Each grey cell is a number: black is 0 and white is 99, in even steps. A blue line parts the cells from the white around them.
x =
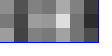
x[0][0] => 55
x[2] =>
[61, 26, 50, 47, 63, 45, 29]
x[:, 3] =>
[46, 59, 47]
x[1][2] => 61
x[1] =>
[47, 27, 61, 59, 86, 45, 17]
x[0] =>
[55, 32, 50, 46, 66, 50, 23]

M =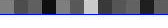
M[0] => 49
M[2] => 37
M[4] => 49

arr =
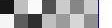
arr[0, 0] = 9
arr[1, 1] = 36
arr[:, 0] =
[9, 95]
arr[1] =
[95, 36, 18, 74, 60, 83, 56]

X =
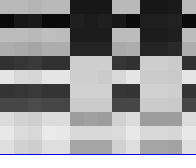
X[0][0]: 72
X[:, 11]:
[9, 12, 11, 14, 80, 79, 81, 79, 61, 84, 64]
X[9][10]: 84
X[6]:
[20, 21, 22, 20, 20, 81, 81, 81, 21, 20, 81, 81, 80, 20]
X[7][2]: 29
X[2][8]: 73
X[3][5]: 14
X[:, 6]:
[9, 11, 11, 14, 80, 80, 81, 79, 62, 84, 64]
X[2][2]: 72
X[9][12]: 83
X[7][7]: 79
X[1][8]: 9
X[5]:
[89, 84, 83, 89, 89, 80, 80, 79, 84, 89, 79, 79, 78, 89]
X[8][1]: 81
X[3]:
[67, 66, 64, 67, 67, 14, 14, 14, 66, 67, 14, 14, 16, 67]
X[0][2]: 70
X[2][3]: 74
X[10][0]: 86
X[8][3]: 85
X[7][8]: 27
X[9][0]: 90
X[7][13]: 27
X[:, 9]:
[72, 4, 73, 67, 19, 89, 20, 27, 85, 90, 86]
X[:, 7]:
[9, 12, 11, 14, 80, 79, 81, 79, 61, 84, 64]
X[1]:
[4, 9, 10, 4, 4, 12, 11, 12, 9, 4, 12, 12, 13, 4]
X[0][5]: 9

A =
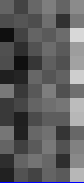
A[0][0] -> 39
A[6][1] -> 22
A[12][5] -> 71
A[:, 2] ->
[40, 30, 39, 32, 21, 40, 34, 39, 29, 40, 35, 45, 26]
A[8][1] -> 12
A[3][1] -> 18
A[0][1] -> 26
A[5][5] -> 80
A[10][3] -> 47
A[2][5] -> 84
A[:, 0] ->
[39, 30, 6, 31, 30, 12, 47, 22, 22, 46, 39, 18, 13]
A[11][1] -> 39
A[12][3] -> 39
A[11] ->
[18, 39, 45, 40, 18, 53]
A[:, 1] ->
[26, 33, 26, 18, 6, 14, 22, 27, 12, 13, 25, 39, 32]
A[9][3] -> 44
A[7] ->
[22, 27, 39, 43, 46, 73]

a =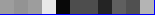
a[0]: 61
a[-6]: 30
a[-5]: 30
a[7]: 14

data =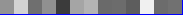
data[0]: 57
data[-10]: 56
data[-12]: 82
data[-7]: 70

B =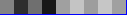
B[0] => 51
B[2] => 43
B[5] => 76
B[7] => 77

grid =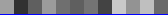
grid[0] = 62
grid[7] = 26
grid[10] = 74
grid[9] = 57

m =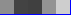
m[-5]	55
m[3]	57
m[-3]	25

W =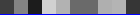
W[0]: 24
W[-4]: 41
